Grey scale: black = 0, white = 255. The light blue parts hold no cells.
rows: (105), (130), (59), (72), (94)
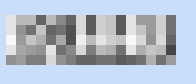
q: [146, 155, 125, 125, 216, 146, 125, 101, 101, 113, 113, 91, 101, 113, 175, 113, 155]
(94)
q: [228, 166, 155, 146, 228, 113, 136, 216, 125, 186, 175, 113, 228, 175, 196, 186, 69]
(72)
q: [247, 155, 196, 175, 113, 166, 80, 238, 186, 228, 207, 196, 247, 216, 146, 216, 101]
(59)
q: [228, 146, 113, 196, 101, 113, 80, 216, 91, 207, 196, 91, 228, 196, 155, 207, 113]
(130)

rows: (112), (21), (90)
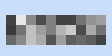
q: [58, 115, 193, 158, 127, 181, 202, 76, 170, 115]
(21)
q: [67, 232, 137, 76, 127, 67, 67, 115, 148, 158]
(112)
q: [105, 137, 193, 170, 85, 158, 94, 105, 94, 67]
(90)

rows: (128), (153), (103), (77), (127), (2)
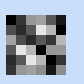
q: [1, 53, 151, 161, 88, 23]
(128)
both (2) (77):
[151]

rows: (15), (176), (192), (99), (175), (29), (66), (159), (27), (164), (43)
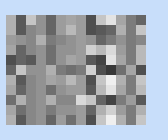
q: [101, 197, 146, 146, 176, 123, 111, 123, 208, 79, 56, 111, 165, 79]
(29)
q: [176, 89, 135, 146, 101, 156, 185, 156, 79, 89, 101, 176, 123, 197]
(176)
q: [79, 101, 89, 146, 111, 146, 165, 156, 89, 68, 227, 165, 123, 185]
(175)
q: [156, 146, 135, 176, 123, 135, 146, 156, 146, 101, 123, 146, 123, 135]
(192)
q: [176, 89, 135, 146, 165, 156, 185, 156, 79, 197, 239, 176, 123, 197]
(66)
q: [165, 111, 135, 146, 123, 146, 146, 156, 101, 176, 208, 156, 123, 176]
(164)
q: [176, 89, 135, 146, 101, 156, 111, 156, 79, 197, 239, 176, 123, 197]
(43)

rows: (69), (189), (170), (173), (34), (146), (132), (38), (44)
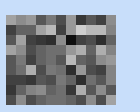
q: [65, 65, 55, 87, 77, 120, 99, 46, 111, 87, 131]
(132)
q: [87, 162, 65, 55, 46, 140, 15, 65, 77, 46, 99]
(170)
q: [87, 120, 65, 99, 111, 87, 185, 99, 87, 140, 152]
(34)

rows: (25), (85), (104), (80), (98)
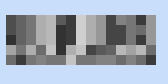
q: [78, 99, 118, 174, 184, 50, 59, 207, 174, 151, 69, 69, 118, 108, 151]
(85)
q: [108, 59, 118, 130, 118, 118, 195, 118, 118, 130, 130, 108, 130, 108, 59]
(98)
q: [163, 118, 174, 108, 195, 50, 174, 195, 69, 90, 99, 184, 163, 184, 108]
(80)
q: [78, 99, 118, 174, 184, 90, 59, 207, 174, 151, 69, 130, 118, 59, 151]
(25)
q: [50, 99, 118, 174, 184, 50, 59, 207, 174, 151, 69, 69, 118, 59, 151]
(104)

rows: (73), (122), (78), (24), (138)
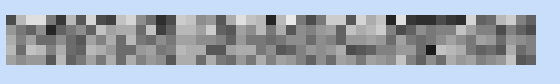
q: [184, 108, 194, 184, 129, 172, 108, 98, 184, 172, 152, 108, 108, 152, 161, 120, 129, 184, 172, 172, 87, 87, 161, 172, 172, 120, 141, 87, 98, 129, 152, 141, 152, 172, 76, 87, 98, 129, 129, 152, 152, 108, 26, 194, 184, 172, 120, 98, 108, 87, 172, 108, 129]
(24)
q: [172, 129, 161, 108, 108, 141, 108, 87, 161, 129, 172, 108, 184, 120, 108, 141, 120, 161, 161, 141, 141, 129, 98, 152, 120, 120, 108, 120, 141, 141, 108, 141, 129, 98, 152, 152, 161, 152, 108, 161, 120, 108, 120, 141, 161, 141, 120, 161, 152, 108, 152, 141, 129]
(78)
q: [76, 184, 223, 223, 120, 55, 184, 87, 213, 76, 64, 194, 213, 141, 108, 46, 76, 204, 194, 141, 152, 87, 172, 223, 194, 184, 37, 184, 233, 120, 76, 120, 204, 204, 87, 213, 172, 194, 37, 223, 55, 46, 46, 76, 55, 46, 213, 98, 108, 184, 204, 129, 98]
(73)
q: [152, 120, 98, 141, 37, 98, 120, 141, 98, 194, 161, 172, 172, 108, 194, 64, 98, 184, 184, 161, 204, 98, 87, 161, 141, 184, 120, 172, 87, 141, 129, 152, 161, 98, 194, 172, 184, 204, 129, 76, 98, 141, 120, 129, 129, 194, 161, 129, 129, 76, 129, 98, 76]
(122)

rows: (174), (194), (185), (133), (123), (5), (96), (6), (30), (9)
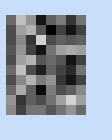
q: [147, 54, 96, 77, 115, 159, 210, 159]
(30)
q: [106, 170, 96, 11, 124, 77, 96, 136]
(6)
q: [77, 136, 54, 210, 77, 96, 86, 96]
(185)
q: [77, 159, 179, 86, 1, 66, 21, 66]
(194)
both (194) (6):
[77]
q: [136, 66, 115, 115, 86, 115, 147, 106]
(9)

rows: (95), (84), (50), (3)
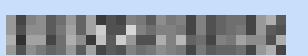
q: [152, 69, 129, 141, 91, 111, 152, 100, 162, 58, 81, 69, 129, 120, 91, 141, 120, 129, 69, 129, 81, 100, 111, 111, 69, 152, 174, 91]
(95)
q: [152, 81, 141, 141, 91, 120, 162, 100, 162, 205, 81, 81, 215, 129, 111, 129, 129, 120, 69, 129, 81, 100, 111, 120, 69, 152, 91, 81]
(84)
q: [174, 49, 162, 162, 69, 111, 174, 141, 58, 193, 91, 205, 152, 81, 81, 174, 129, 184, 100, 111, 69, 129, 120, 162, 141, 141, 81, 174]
(50)

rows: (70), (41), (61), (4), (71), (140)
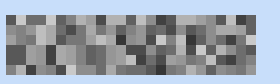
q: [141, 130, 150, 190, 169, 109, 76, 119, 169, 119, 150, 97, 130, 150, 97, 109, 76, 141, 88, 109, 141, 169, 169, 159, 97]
(41)

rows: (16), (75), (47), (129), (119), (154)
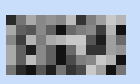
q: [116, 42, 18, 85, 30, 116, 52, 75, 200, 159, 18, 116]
(154)
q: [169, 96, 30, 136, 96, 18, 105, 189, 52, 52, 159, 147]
(129)

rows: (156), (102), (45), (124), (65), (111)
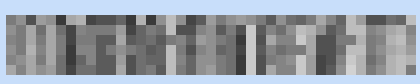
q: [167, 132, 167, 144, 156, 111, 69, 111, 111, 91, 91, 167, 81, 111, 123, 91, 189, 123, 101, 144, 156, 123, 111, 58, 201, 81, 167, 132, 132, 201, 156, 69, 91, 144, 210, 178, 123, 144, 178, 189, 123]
(111)
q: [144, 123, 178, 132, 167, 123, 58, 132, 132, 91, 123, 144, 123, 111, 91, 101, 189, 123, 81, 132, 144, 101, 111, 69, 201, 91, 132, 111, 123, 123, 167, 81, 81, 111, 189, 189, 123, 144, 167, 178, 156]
(124)
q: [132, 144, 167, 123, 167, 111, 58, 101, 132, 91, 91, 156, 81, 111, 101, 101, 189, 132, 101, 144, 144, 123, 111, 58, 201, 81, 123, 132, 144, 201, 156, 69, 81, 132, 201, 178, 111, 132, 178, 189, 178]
(65)

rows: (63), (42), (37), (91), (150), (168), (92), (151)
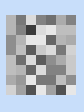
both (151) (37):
[231]
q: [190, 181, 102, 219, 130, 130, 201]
(168)
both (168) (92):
[190]
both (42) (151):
[231]
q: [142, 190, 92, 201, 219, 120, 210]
(91)
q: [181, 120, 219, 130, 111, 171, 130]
(63)

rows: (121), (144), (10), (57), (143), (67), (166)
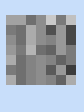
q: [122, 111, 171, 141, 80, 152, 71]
(144)
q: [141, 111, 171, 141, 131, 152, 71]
(10)

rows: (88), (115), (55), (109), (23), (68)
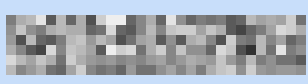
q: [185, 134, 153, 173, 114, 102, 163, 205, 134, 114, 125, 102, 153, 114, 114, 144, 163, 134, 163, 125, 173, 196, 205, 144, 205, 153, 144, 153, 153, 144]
(68)
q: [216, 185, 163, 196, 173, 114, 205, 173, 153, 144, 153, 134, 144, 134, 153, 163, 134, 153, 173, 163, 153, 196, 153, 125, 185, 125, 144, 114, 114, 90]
(23)
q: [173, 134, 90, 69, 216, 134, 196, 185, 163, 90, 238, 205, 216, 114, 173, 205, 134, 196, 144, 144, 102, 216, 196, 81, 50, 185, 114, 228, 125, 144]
(109)

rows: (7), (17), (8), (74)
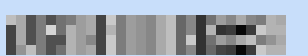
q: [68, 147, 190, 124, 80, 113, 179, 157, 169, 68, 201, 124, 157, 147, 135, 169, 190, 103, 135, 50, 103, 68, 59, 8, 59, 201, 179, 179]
(74)
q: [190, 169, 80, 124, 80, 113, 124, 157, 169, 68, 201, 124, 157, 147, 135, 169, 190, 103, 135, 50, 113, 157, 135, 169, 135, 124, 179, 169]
(7)
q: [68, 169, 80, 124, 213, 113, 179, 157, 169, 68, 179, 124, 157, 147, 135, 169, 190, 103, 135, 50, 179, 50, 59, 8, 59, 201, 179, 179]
(17)

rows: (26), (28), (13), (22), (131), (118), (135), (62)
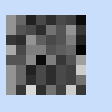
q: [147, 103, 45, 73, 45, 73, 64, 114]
(135)
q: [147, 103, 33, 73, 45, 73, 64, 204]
(118)
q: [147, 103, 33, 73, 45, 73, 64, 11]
(26)
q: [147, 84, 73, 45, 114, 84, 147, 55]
(28)

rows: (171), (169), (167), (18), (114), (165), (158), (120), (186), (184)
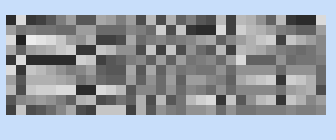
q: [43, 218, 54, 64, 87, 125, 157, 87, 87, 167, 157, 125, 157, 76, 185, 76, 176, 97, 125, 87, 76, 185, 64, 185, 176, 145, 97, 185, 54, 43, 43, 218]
(171)
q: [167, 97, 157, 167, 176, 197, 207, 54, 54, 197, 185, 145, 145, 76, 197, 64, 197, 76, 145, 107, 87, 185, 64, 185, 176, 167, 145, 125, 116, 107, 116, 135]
(18)

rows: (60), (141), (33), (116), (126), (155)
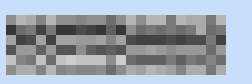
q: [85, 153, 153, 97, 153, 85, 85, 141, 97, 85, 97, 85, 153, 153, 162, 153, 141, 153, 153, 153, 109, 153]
(116)
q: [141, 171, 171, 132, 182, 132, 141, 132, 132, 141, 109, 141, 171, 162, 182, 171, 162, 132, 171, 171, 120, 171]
(155)
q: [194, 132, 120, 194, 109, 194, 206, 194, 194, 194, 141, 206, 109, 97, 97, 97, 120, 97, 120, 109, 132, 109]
(126)
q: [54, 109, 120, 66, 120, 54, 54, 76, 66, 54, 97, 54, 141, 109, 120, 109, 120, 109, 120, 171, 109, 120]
(141)

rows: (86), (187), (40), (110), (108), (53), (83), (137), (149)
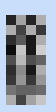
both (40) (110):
[25]
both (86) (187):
[173]
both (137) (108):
[99]

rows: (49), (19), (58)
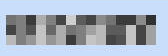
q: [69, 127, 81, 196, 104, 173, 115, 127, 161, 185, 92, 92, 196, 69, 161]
(19)
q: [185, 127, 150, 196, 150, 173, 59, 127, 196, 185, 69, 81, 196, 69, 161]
(58)
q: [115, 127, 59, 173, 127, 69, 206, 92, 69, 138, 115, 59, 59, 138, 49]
(49)

